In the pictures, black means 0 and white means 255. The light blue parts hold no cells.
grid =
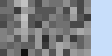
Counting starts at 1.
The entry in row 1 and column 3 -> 169
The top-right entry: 129
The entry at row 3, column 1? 86
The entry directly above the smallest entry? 98
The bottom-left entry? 73
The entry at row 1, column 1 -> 86
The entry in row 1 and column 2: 113
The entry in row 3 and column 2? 98
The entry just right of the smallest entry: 129
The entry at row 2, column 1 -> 113
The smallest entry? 16
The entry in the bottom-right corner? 155
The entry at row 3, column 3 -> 142
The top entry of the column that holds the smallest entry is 194

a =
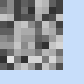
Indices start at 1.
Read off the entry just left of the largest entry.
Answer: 49
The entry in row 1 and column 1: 95
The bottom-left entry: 95
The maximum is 227
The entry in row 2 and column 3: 64
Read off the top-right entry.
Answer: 64
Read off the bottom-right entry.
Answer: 79
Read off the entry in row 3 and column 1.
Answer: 197
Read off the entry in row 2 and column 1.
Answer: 122
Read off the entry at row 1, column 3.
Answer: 64
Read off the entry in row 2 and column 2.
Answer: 138
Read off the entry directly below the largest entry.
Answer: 64
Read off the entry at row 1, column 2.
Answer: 138
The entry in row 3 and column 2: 182

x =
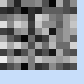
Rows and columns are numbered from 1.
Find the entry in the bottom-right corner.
79
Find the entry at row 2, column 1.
48
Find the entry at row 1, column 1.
197
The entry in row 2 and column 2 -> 35
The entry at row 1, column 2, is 108
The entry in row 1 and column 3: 35
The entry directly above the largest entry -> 63
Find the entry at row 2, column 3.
63
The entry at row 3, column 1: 108
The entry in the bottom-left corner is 48
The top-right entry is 139
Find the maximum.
237

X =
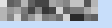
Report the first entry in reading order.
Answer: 226
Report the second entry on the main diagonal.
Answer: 150
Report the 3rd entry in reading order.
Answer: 110
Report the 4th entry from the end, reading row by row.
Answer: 42
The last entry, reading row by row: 96
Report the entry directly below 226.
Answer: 181
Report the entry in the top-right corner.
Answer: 181
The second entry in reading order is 96
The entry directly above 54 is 69
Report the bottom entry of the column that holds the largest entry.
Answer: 181
